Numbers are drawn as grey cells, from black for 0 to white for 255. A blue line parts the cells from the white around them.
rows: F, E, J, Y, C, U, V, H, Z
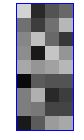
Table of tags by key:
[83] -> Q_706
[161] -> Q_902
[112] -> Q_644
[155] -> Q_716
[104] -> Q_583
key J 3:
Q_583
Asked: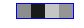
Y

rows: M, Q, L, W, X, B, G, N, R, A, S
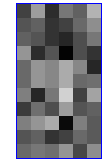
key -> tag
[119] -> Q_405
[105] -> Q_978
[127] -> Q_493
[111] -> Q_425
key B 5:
Q_978
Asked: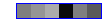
R
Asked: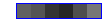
L
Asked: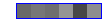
S

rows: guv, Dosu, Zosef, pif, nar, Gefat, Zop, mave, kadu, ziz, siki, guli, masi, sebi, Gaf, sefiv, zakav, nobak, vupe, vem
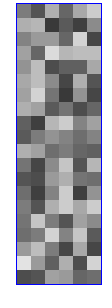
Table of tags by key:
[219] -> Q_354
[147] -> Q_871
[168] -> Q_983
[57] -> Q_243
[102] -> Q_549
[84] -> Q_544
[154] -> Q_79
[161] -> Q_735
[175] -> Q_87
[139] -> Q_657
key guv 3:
Q_87
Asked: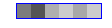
Gaf
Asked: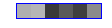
Dosu
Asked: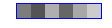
guv

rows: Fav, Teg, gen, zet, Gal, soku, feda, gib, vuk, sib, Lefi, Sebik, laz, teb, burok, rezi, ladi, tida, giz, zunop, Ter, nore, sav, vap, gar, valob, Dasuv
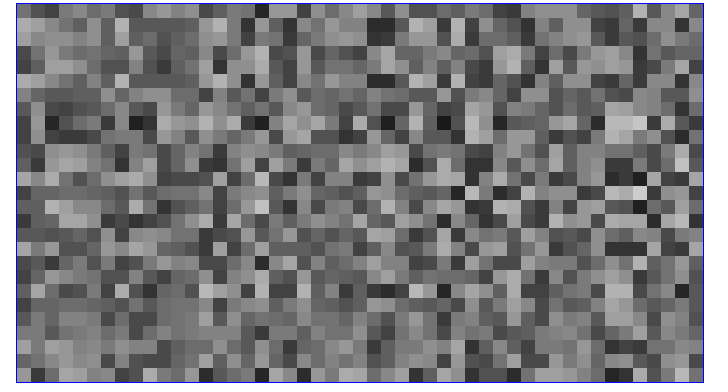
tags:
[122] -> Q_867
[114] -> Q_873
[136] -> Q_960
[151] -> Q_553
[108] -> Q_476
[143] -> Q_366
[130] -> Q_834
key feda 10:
Q_366
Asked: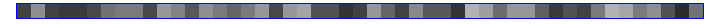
sib
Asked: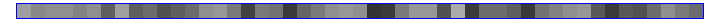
gen

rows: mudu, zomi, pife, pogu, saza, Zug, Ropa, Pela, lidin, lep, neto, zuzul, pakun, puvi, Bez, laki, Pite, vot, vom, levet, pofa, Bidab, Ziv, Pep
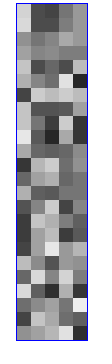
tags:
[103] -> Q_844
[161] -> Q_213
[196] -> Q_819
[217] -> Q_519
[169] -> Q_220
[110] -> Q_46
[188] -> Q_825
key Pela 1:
Q_819
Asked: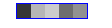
zuzul
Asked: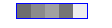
Bidab
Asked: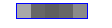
neto
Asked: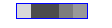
zomi
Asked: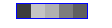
laki

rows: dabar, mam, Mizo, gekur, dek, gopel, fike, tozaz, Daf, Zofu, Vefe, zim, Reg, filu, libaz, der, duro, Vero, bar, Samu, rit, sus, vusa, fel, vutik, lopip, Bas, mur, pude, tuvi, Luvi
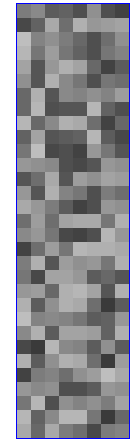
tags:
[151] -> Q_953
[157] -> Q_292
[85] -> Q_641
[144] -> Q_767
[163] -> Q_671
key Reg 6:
Q_767
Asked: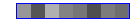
filu
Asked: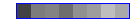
Bas

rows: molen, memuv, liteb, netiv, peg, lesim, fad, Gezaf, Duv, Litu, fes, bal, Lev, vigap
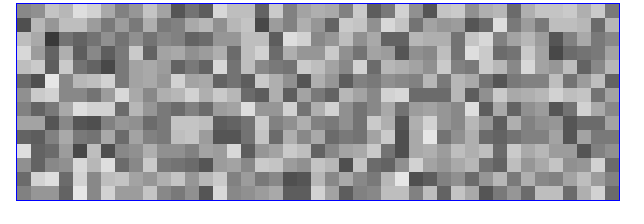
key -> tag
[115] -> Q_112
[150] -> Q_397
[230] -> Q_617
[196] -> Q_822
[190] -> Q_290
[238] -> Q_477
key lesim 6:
Q_290
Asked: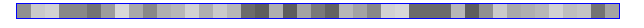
fad
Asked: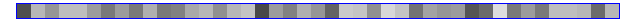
memuv
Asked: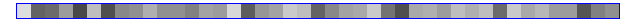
fes
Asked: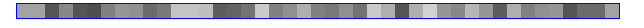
Duv

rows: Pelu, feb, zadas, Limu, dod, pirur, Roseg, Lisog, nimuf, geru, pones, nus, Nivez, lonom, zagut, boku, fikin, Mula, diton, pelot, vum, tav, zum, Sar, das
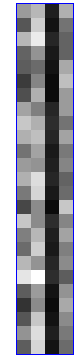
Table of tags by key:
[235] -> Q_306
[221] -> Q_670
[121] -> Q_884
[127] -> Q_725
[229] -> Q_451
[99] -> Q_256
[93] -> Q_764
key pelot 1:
Q_451
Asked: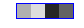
Nivez
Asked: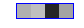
geru
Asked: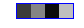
pirur

